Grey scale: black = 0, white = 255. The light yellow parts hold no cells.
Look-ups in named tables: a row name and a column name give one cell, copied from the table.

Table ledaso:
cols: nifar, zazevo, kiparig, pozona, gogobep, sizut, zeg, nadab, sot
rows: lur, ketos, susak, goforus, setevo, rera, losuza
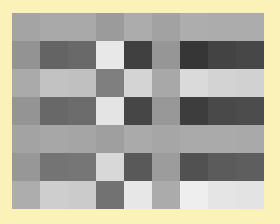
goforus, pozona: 228
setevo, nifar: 163
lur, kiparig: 169
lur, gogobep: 172
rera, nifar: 151
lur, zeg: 173
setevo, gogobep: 170
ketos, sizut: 150
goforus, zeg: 61
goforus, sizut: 152
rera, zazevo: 116
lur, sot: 172
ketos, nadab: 67
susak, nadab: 211
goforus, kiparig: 108
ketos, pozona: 232
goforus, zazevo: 104
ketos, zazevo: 100
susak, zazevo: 194
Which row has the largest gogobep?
losuza

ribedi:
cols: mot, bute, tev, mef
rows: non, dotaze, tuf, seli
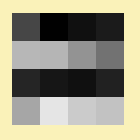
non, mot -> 70
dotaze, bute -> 181
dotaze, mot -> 183
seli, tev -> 203
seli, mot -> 166
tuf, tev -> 16
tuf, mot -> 37
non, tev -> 16
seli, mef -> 194
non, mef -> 27
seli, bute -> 229
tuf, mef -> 33
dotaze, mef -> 114
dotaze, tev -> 147
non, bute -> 1
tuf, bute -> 22
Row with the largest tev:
seli

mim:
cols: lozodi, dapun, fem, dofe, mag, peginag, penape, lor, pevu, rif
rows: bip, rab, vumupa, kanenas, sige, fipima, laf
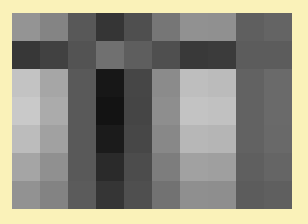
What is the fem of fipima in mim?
89
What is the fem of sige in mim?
89
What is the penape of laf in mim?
143
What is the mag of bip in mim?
79
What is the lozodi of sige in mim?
188
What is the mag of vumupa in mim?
70
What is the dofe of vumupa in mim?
23
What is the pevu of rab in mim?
92
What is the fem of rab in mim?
83
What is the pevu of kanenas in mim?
98
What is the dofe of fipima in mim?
42
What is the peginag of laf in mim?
114
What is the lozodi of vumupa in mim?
195
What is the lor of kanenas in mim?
193
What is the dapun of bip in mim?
132

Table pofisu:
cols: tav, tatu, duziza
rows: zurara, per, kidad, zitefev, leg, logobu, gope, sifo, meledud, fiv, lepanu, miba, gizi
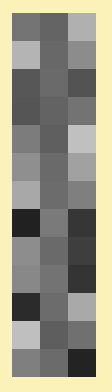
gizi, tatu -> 107
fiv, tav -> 136
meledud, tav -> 141
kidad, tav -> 87
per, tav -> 180
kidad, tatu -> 106
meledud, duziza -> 62
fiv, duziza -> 52
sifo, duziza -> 54
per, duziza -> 140
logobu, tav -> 143
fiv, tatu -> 115
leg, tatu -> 95
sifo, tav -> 33
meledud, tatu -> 106
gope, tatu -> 108
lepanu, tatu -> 108

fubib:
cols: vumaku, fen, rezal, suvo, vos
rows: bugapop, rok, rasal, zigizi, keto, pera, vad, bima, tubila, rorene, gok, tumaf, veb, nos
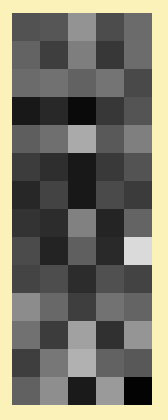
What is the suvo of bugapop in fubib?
76
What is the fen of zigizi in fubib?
40
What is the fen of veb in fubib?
119
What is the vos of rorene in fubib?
67
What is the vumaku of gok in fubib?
140
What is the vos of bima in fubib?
100
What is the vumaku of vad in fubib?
39
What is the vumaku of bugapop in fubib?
82

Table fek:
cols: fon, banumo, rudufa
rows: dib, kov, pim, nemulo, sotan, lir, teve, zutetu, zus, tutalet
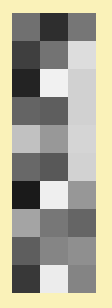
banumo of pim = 241
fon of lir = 104
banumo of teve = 239
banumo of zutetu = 119
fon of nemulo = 100
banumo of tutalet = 236
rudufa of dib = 118
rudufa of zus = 143
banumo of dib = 46
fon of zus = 94
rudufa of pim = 209
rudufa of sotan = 213
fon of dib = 112
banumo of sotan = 152
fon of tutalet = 56
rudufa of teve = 151
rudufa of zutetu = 101
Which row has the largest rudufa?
kov

